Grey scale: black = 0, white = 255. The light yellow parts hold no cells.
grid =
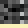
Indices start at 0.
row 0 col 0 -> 51
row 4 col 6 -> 49
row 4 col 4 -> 62
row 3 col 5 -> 192
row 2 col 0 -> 101
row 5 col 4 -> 64
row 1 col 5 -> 22
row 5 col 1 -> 93
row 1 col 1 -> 21
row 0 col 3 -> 84
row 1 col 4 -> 46
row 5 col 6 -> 120
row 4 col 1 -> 10

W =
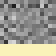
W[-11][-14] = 148
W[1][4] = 180
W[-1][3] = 212
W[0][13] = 111
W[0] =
[148, 82, 157, 156, 141, 124, 158, 121, 122, 113, 182, 153, 92, 111]
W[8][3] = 128
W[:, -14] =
[148, 84, 138, 162, 194, 164, 98, 170, 187, 91, 139]
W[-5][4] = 154
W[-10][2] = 89
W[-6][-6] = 146
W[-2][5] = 129
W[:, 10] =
[182, 198, 112, 82, 145, 107, 124, 148, 164, 122, 123]
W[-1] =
[139, 53, 200, 212, 142, 90, 150, 185, 120, 129, 123, 169, 132, 146]
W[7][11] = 165
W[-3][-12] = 109
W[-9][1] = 157
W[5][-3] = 149
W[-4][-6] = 119
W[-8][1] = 133
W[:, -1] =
[111, 145, 135, 134, 91, 119, 163, 109, 81, 166, 146]
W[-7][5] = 143
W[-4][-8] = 160
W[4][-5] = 148
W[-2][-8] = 109
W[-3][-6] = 120
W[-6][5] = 160
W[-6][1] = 142
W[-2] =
[91, 159, 128, 109, 104, 129, 109, 143, 152, 131, 122, 127, 146, 166]
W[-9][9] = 154
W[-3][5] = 164
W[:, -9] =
[124, 102, 155, 135, 143, 160, 108, 122, 164, 129, 90]

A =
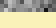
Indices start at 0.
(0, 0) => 88
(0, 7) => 177
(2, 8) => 168
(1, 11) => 117
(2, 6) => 138
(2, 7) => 121
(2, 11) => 18
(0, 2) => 190
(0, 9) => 146
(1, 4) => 140
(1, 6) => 156
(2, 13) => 90
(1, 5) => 148
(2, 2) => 153

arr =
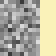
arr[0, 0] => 117
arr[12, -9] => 109
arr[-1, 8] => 144
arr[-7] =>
[109, 140, 57, 101, 171, 179, 118, 199, 186, 172]
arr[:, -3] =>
[194, 183, 125, 178, 123, 122, 79, 199, 125, 143, 122, 168, 120, 142]
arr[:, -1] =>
[116, 126, 202, 203, 145, 191, 91, 172, 142, 180, 220, 166, 167, 171]
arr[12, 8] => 151
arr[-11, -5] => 176
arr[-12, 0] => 149
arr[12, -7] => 144
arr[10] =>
[176, 111, 129, 87, 78, 136, 151, 122, 148, 220]
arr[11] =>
[141, 175, 229, 100, 202, 179, 107, 168, 131, 166]
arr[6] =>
[133, 100, 200, 127, 133, 217, 187, 79, 117, 91]
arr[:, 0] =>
[117, 200, 149, 168, 145, 161, 133, 109, 133, 131, 176, 141, 87, 159]
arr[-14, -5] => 58
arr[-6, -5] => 105
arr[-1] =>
[159, 180, 60, 124, 129, 79, 196, 142, 144, 171]
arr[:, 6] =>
[135, 168, 70, 160, 95, 142, 187, 118, 158, 193, 151, 107, 139, 196]
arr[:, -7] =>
[143, 198, 159, 198, 208, 173, 127, 101, 183, 110, 87, 100, 144, 124]
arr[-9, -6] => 152
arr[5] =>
[161, 147, 95, 173, 152, 101, 142, 122, 164, 191]
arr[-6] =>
[133, 155, 133, 183, 187, 105, 158, 125, 145, 142]
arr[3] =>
[168, 204, 117, 198, 188, 176, 160, 178, 116, 203]

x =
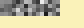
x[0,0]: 142
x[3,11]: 28
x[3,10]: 202
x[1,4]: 126
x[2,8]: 130
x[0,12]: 76
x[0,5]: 107
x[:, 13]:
[135, 123, 103, 123]
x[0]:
[142, 137, 139, 95, 52, 107, 185, 175, 88, 57, 234, 172, 76, 135, 145]
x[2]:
[89, 111, 99, 142, 212, 122, 118, 191, 130, 84, 121, 66, 76, 103, 177]
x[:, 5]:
[107, 148, 122, 171]
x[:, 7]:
[175, 143, 191, 147]

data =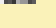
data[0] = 238
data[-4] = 151
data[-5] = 178

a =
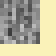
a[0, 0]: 114
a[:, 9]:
[138, 168, 136, 137, 139, 157, 153, 142, 88, 95, 89]
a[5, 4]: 102
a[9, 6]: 94
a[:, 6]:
[163, 135, 138, 152, 80, 135, 96, 138, 135, 94, 118]
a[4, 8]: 151
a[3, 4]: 92
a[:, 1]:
[136, 167, 133, 136, 156, 129, 170, 139, 137, 188, 172]
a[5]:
[157, 129, 96, 151, 102, 123, 135, 88, 153, 157]
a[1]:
[105, 167, 124, 151, 111, 134, 135, 84, 154, 168]
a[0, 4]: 133
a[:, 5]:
[109, 134, 82, 103, 124, 123, 192, 181, 133, 189, 138]
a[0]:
[114, 136, 93, 147, 133, 109, 163, 93, 137, 138]
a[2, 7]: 81
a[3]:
[128, 136, 77, 175, 92, 103, 152, 125, 153, 137]
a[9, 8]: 159
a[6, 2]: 131
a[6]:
[165, 170, 131, 117, 113, 192, 96, 103, 185, 153]
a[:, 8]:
[137, 154, 134, 153, 151, 153, 185, 156, 112, 159, 126]
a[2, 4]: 94
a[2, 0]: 132

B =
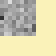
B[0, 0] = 156
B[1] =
[171, 173, 153, 169, 136, 158, 151, 154, 173]
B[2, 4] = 174
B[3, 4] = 152
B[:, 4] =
[165, 136, 174, 152, 136, 185, 183, 137, 168]
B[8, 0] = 147
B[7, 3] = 156
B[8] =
[147, 204, 195, 137, 168, 180, 160, 147, 171]
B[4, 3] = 174
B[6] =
[136, 185, 155, 136, 183, 150, 176, 187, 96]
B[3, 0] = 133
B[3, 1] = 171
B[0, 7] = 155
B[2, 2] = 168
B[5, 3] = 125
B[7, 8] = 94
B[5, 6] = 142
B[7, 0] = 169

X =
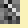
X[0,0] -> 102
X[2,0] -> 128
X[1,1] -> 16
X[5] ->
[97, 122, 64, 96, 72]
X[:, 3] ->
[133, 99, 222, 93, 126, 96]
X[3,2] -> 133
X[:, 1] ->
[184, 16, 109, 96, 64, 122]
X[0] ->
[102, 184, 35, 133, 131]
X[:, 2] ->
[35, 222, 65, 133, 27, 64]
